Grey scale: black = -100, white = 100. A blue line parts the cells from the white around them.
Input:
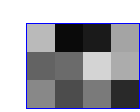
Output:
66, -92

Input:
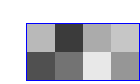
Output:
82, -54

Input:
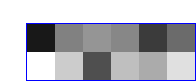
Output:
100, -81

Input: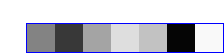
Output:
95, -96

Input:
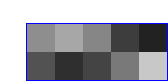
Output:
57, -73

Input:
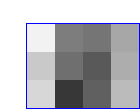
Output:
90, -57
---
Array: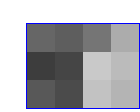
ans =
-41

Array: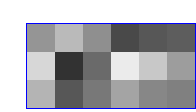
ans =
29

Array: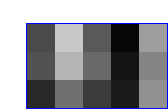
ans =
-54

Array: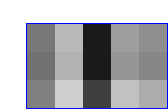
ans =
-51

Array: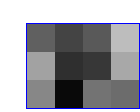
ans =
-93

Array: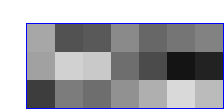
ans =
37
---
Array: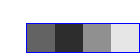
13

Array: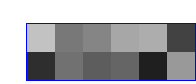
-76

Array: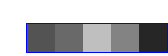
3

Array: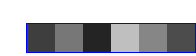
5

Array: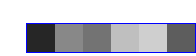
62

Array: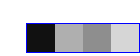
11

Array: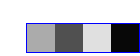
76
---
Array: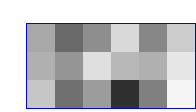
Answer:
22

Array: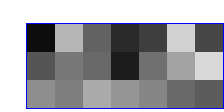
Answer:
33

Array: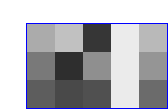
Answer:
-37

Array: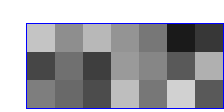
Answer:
-40

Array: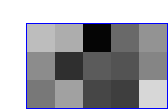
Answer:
-45

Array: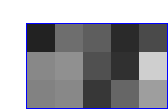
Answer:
-57

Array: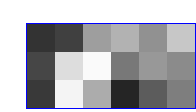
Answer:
35

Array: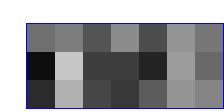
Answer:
-45
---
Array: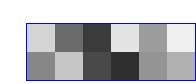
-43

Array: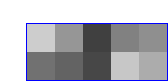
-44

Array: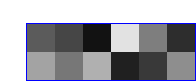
38

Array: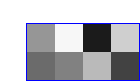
46

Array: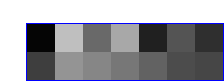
5

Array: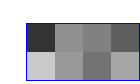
-10
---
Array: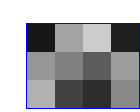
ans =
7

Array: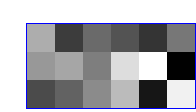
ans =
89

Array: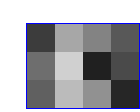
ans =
-70

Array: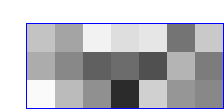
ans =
7

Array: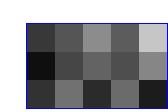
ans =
-78

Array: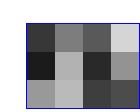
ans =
-40

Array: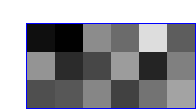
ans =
28

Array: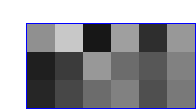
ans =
-5

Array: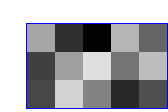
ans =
-38

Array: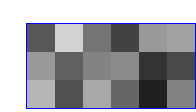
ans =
3
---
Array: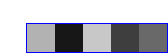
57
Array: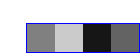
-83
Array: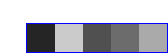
-37
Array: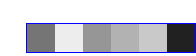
18
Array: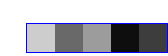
22
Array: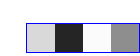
97
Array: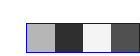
91
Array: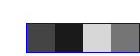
69
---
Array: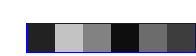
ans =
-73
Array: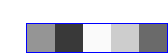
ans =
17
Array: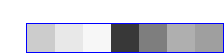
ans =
60
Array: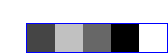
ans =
-46
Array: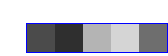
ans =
-41
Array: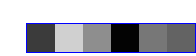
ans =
-54
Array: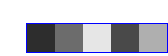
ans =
-65
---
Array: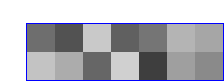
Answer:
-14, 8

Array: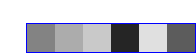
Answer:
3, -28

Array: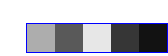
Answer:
36, -86

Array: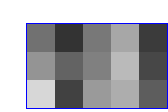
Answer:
-11, -27

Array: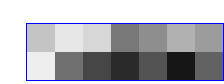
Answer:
54, -23

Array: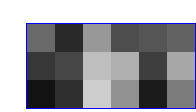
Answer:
-18, -3
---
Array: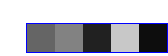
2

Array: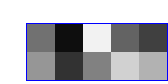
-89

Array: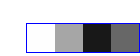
30

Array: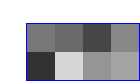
-17

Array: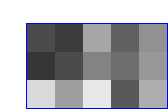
-53

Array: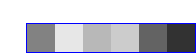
81

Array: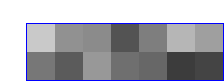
14

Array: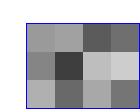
26
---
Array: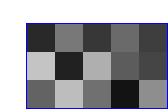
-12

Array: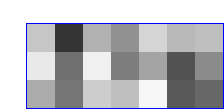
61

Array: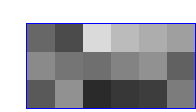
-67

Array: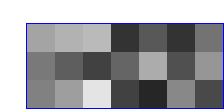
79

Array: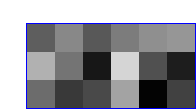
-43

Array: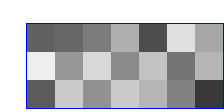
14
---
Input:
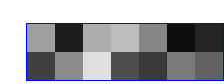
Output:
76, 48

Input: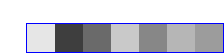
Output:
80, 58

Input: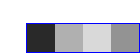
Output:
70, 38

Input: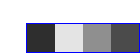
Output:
79, 12

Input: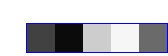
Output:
93, 61

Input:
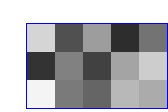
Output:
91, 67
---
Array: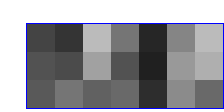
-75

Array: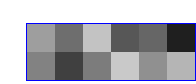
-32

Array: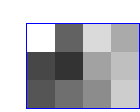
-60

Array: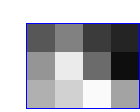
84

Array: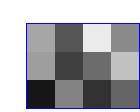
-50

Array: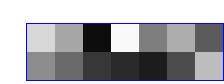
-1

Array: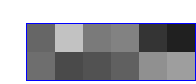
2
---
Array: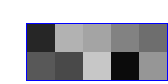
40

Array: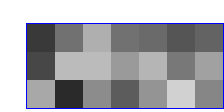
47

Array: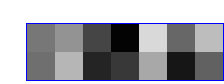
15

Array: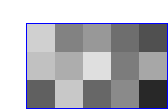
36

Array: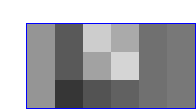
-30

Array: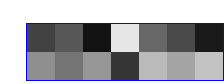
-31
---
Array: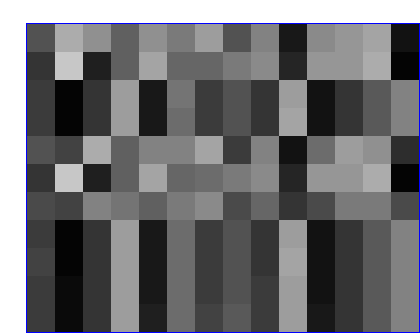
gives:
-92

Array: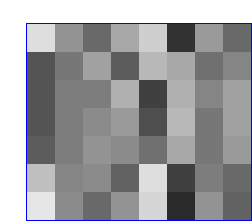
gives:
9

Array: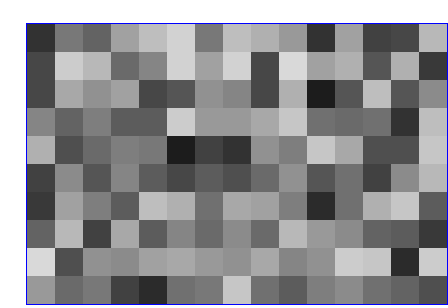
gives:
-17

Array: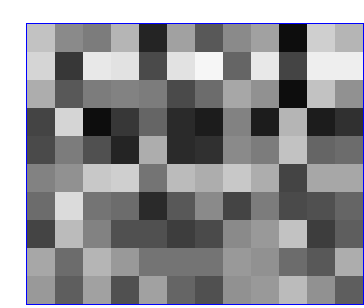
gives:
-26

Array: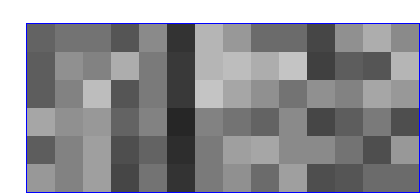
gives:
2

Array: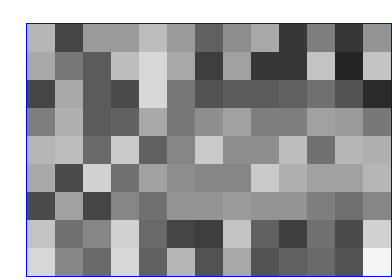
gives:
5

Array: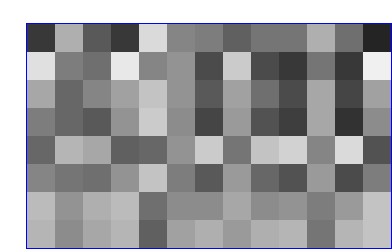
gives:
10

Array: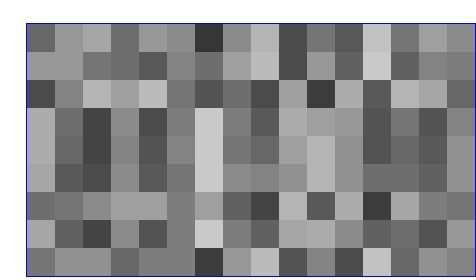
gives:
14

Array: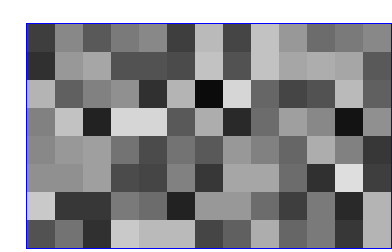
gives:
-10
